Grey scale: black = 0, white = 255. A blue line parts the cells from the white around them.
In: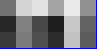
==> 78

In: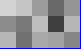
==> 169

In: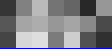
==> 221

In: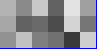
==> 126

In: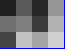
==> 164

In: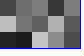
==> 196

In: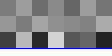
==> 41

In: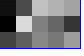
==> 136

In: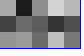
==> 107
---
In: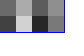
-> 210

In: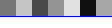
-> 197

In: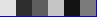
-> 46

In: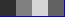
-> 128

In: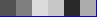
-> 127

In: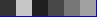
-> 198

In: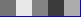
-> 232

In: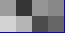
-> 181
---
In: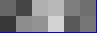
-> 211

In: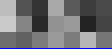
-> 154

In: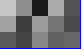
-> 155

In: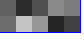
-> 152

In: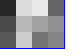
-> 184

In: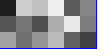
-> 174
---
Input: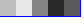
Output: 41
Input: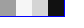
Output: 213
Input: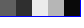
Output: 182
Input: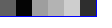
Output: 206
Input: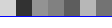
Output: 183
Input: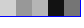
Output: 18
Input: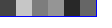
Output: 40
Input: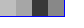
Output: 56
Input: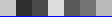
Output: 116
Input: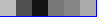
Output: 134
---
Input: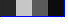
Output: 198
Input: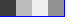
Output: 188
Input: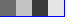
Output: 195
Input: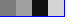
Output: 160
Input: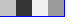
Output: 53
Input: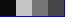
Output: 197
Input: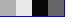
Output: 232
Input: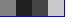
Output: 32
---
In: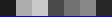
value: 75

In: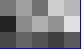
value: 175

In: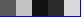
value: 17

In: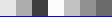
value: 252

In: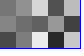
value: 96

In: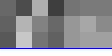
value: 104
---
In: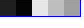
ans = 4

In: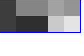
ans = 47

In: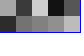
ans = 115

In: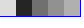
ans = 37

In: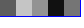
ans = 197

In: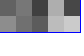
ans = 112
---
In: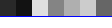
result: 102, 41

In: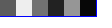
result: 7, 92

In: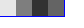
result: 100, 231

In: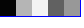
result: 152, 4

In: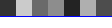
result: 77, 50

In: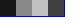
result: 63, 23

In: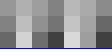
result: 138, 104

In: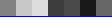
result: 103, 130
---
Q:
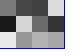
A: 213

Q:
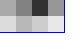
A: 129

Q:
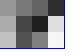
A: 69

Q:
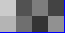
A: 82

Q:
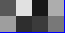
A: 225

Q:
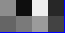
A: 14

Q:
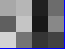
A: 197
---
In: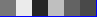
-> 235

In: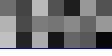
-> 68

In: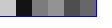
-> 19

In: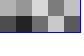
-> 150

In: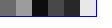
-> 156

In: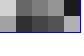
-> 103

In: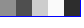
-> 79

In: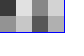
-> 225

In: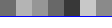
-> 180
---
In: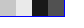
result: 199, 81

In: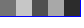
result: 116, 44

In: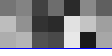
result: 117, 167

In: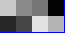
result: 201, 180

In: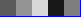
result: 91, 126

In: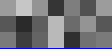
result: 155, 121

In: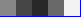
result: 135, 244

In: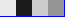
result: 233, 149

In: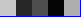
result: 199, 173
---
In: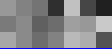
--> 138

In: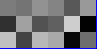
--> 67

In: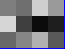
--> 134

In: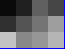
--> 136

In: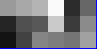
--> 66

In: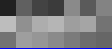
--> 158

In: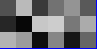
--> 156
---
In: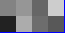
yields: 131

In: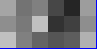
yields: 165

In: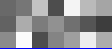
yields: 105

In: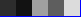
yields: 45

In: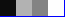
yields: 12

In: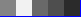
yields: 132
